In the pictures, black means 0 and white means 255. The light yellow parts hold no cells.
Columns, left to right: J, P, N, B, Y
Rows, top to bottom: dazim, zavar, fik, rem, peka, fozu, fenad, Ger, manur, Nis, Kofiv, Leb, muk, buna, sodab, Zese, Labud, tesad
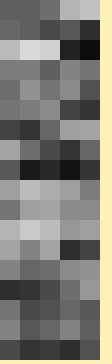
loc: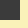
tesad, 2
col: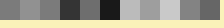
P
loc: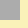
Nis, 2

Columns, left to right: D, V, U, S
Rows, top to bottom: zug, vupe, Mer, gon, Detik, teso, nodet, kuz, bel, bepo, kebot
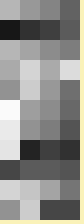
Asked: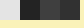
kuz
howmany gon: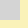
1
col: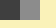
U
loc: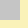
bepo, 1
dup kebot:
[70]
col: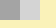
V

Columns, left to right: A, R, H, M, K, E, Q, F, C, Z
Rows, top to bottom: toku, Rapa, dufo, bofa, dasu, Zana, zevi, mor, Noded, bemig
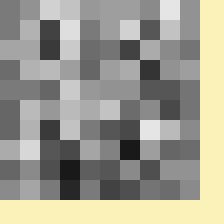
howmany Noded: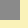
2
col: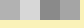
R
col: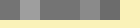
Z
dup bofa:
[158]
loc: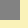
mor, 5
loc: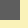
Noded, 4
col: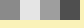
F

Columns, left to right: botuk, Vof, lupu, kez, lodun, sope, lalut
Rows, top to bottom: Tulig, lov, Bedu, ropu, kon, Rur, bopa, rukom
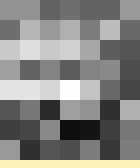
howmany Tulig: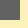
3
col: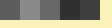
sope
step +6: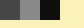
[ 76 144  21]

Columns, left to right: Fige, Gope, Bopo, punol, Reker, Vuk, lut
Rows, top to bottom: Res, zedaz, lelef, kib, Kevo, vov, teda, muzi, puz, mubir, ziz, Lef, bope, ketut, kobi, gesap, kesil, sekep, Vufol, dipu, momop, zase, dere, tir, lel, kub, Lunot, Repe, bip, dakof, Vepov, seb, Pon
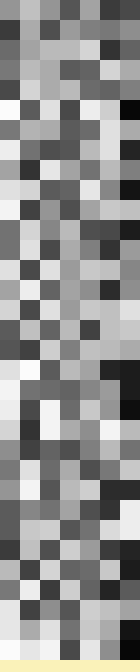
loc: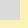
Lunot, 5
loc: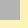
teda, 1

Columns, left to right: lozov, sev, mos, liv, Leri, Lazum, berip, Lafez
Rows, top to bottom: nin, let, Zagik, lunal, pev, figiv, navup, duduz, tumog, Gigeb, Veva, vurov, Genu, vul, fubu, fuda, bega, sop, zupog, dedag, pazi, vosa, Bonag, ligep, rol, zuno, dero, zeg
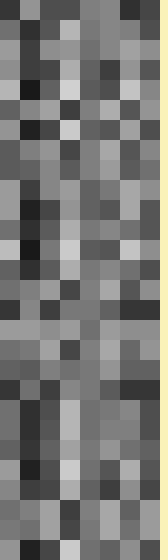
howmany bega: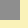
3
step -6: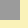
[149]
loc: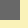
sop, 6

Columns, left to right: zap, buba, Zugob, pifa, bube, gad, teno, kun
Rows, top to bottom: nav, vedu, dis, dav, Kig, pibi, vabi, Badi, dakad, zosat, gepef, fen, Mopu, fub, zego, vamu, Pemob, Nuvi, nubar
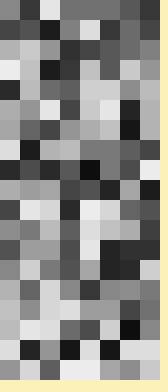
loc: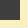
fen, 7
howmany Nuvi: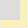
4
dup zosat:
[165]
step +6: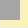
[171]

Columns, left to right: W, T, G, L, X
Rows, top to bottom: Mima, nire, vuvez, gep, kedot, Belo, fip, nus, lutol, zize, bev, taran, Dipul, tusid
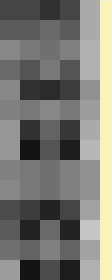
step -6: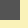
[78]
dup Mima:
[69]
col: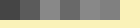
W

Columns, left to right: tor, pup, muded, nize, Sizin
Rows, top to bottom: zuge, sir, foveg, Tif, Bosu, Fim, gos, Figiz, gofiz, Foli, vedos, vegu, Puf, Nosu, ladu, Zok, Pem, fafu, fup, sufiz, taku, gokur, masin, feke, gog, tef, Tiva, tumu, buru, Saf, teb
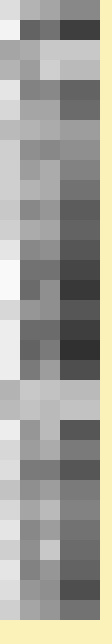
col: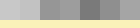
pup
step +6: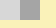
[221 171]

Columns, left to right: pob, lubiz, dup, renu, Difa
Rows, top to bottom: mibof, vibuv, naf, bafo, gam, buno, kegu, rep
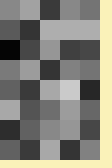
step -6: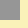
[144]
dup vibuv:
[174]
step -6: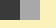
[ 52 162]

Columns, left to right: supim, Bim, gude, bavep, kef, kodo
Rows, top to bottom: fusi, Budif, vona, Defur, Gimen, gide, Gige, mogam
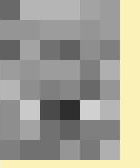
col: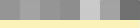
Bim
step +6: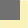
[119]
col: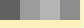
supim
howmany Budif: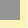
3
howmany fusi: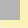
3
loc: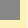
Gimen, 3

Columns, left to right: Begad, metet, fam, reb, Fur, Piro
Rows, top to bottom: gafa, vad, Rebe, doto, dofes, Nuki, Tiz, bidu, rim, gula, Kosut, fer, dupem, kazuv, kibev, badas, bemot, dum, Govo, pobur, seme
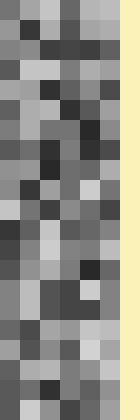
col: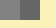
Begad
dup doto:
[196]
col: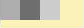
metet
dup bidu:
[49]
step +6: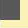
[95]
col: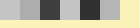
fam

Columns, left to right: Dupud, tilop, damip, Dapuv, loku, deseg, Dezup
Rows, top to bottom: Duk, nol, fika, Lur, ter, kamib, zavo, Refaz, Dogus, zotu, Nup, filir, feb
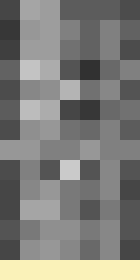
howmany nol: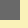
0
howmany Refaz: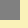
4
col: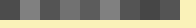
Dezup
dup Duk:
[92]
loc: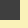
fika, 0
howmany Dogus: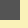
3

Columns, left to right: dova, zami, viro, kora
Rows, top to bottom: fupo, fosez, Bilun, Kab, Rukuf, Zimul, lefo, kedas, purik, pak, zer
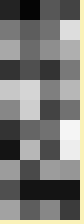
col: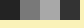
dova
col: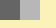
zami
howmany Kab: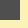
1
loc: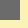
Bilun, 1
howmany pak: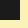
0
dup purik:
[156]
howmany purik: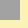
0

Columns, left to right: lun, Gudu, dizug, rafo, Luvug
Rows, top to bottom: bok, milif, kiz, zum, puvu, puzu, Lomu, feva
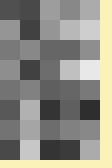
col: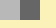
rafo
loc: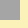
Lomu, 1

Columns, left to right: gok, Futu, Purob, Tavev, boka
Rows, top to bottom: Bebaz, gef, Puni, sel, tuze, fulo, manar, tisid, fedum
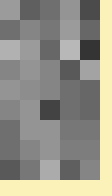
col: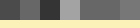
boka
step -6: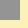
[142]
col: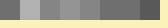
gok
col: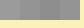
Futu
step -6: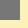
[113]
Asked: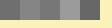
gef
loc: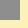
tuze, 1

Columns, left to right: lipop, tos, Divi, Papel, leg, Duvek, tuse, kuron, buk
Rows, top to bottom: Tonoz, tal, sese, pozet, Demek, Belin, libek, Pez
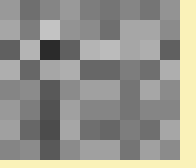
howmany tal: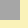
3
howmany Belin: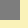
1
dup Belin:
[133]
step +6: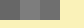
[109 131 117]

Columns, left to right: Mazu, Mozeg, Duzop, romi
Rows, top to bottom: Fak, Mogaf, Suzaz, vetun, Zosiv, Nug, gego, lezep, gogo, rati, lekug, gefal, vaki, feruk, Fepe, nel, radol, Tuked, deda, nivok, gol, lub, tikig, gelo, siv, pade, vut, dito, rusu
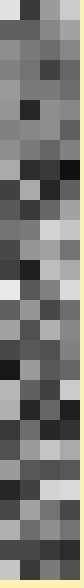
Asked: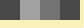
pade
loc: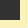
lub, 3
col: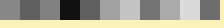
romi

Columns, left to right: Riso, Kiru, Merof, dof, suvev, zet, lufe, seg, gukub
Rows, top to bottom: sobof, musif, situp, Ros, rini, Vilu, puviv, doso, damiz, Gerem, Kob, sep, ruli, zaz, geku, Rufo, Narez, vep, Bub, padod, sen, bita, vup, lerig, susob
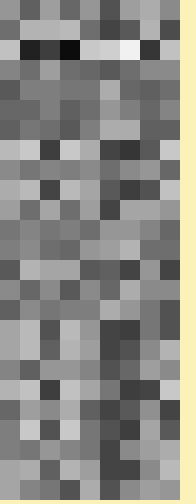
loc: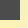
musif, 8
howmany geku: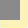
5
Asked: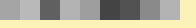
vep
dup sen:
[68]
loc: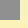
sen, 7

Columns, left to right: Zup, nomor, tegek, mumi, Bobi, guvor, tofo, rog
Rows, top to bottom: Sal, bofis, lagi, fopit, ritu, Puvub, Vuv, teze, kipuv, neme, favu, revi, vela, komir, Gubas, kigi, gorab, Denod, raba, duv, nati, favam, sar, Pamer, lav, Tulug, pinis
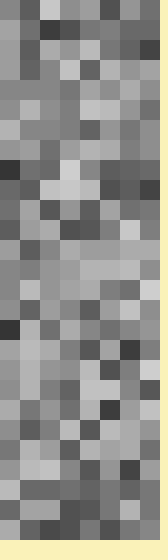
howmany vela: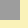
3
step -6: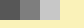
[ 81 120 193]

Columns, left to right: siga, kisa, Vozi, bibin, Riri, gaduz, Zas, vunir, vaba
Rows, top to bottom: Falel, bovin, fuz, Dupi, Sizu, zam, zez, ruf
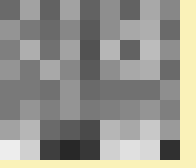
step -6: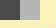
[ 68 176]
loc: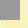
zez, 8
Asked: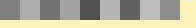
fuz
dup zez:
[182]

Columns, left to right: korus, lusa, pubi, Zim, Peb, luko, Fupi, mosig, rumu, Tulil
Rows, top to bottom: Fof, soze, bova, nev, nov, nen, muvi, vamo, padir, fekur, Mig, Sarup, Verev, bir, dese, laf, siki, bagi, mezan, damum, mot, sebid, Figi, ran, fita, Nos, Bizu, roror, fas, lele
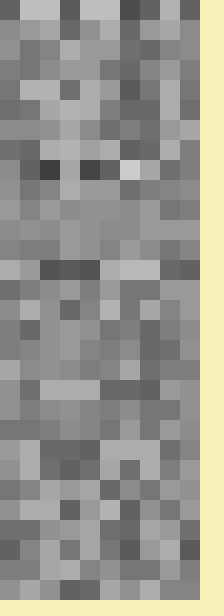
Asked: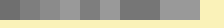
dese
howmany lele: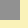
3
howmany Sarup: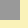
4
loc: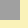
vamo, 4
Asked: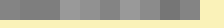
Verev

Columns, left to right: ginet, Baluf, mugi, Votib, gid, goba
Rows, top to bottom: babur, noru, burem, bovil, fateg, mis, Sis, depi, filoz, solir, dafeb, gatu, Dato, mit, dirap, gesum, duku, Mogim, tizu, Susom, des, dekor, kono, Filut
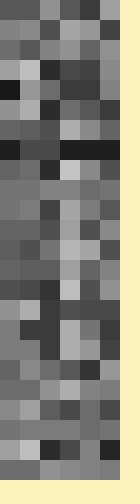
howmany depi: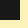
0
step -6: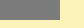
[117 117 117]
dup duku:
[59]

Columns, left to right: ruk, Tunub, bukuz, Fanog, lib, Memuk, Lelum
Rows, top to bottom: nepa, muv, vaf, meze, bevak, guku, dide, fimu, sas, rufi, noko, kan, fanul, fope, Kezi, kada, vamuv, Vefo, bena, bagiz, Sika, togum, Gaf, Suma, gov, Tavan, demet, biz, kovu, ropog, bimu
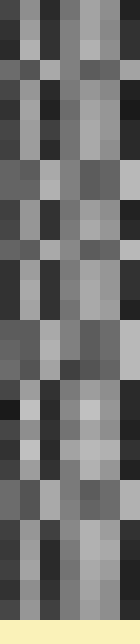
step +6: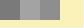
[128 169 148]
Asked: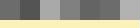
Tavan
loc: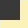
biz, 0

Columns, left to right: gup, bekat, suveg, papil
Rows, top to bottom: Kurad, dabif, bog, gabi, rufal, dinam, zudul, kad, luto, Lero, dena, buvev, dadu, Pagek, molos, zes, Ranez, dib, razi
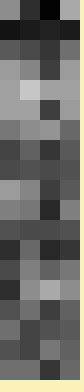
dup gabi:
[155]
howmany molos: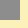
2
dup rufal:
[161]
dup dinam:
[161]
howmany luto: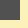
2
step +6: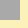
[175]

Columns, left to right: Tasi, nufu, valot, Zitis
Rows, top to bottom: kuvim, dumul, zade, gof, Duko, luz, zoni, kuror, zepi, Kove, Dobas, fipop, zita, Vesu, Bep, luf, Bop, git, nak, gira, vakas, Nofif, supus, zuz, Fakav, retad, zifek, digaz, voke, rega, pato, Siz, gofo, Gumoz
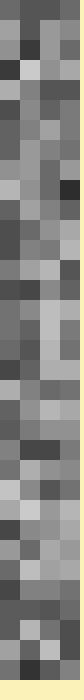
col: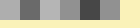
valot
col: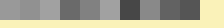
nufu
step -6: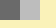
[100 183]
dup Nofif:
[145]
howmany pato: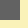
0

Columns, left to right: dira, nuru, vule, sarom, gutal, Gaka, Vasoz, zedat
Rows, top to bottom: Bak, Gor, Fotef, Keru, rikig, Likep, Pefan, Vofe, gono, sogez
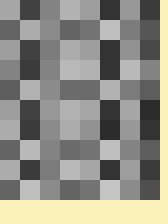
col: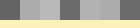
sarom
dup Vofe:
[131]
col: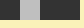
Gaka
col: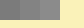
vule
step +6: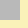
[191]
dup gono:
[59]

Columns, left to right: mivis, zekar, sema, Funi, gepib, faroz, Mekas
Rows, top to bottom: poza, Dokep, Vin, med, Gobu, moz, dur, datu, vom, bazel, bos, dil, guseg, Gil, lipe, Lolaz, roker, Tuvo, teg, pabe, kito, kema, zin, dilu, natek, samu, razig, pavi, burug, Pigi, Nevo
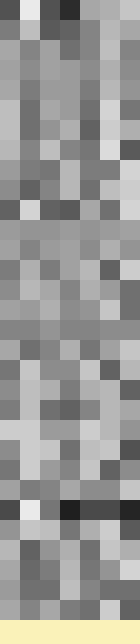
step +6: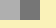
[181 124]
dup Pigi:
[112]
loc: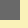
burug, 1
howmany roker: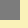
0
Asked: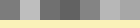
kito
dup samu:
[74]
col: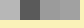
Funi

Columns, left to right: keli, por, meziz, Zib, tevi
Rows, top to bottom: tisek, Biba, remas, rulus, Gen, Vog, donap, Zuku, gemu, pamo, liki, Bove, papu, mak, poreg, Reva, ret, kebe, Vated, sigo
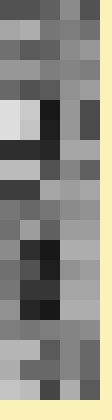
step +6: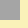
[171]
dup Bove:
[157]
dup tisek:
[82]
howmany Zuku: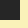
1
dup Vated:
[104]
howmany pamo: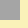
2

